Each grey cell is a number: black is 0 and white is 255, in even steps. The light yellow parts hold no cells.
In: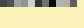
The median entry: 112
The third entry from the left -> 162
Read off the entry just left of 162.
84
